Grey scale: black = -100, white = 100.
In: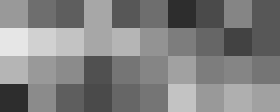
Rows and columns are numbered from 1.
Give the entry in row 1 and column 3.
-26
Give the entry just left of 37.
20
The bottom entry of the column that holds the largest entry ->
-65
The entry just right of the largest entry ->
64
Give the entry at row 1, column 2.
-14
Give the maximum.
80
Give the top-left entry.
20
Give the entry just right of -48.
-32
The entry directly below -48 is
4
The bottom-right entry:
26

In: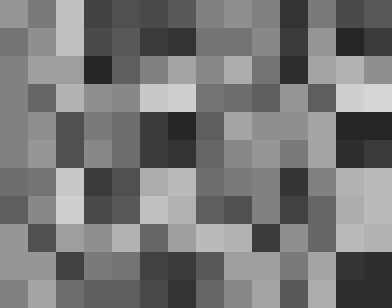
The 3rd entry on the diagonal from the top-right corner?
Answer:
29
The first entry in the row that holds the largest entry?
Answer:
1
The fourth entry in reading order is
-48
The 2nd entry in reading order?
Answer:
-4
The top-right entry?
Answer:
-31
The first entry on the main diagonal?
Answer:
18
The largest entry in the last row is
35
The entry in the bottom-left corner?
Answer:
1
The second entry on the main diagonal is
12
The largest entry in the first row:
51
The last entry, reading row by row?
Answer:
-64
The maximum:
67
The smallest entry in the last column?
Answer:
-70
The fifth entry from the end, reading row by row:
29
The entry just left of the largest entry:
62
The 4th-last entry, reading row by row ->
-31
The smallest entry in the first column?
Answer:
-26
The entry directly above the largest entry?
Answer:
12
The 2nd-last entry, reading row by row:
-64
